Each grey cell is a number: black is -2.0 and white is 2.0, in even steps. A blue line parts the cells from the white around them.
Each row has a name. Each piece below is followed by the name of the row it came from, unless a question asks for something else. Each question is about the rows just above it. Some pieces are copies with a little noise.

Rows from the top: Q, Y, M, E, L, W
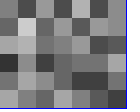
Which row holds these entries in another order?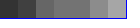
E
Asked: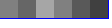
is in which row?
W
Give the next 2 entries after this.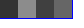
[-0.2, -0.2]
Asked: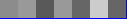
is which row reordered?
Y
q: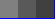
W

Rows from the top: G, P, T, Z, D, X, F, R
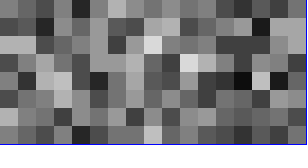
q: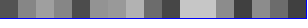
Z
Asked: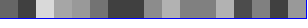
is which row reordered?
T
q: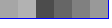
P
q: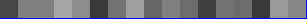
X
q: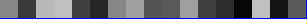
D
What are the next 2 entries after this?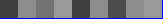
[-0.4, -0.6]
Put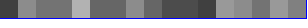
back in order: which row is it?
X

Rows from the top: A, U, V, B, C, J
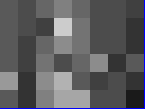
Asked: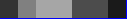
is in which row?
J
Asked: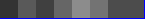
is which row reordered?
V

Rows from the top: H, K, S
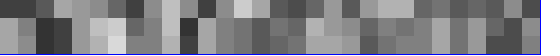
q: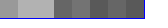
H
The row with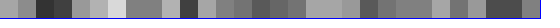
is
S
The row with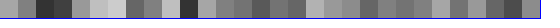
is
K

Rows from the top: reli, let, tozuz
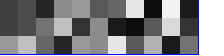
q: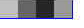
tozuz
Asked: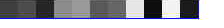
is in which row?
reli
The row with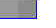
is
tozuz
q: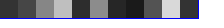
let
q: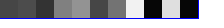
reli
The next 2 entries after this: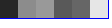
[-1.8,  1.8]

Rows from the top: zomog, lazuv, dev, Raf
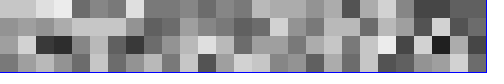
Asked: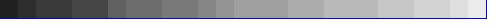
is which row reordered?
dev
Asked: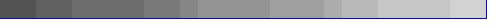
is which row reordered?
Raf
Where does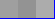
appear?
lazuv

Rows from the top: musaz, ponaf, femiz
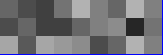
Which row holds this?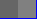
ponaf
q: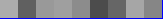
femiz
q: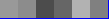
femiz
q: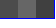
ponaf

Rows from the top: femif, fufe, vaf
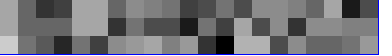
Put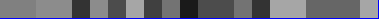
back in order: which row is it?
fufe
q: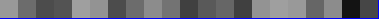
femif
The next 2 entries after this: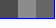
[-0.4, -0.2]

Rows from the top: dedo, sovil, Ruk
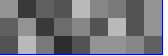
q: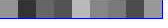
dedo
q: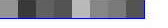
dedo
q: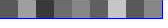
sovil
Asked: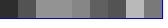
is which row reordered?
Ruk
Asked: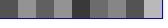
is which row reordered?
sovil
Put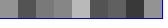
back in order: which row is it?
dedo

